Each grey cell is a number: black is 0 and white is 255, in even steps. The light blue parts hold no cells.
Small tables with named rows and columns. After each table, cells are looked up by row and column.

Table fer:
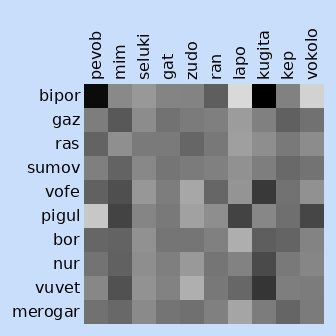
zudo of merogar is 112
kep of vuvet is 126
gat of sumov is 117
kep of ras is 121
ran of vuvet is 120
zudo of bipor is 131
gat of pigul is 121
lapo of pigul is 67
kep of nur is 121
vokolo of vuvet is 124
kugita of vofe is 57
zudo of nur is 153
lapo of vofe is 148
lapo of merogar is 165
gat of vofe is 125

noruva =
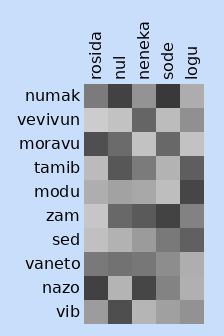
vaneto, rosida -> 121
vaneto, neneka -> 119
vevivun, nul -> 194
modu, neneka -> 168
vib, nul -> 78
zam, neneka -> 90
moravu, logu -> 194
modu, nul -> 162
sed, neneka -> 155
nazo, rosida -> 65
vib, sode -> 160
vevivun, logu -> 144
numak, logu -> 173
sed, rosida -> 192
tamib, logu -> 94
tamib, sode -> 179

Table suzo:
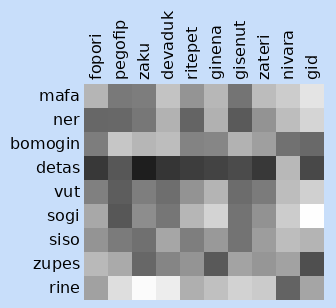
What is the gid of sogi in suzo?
254
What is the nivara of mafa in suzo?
204
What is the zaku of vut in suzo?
126
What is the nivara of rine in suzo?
99
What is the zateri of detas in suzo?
56
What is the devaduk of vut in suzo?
110
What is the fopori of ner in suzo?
103
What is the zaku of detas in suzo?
30
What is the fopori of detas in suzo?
56
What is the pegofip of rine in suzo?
222

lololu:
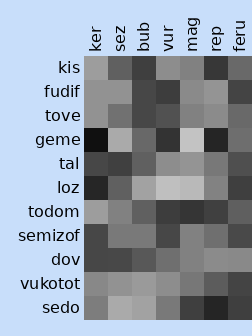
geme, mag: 195
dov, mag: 129
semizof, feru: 73
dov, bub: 88
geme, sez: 170
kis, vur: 141
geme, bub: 104
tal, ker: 71
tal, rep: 120
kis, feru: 105
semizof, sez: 121

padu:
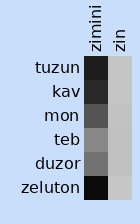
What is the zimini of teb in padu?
136
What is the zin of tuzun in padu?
197
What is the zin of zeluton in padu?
198
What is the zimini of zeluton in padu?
11
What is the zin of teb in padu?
192
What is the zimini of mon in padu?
84
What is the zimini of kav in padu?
41
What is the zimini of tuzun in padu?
29
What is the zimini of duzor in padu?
114
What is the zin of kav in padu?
197
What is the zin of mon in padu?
194
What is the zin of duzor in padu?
192

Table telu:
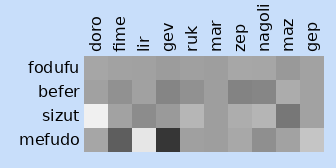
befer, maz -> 172
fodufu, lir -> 161
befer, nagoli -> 134
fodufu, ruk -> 160
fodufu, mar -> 158
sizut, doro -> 240
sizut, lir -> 140
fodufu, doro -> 166
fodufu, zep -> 167

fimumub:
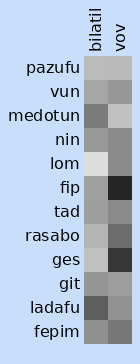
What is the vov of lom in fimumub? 139
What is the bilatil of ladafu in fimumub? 94
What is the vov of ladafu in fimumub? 146
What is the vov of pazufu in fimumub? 186
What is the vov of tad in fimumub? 138
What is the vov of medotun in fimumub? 193
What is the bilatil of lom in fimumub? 221
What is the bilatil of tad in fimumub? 158
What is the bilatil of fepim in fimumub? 144
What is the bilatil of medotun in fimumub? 123
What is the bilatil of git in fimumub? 149
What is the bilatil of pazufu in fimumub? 187
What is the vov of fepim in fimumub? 119
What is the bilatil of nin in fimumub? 152
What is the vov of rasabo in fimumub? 108
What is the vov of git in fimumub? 157
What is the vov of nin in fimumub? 139
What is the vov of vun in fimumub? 151
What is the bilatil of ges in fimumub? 192
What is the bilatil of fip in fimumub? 160

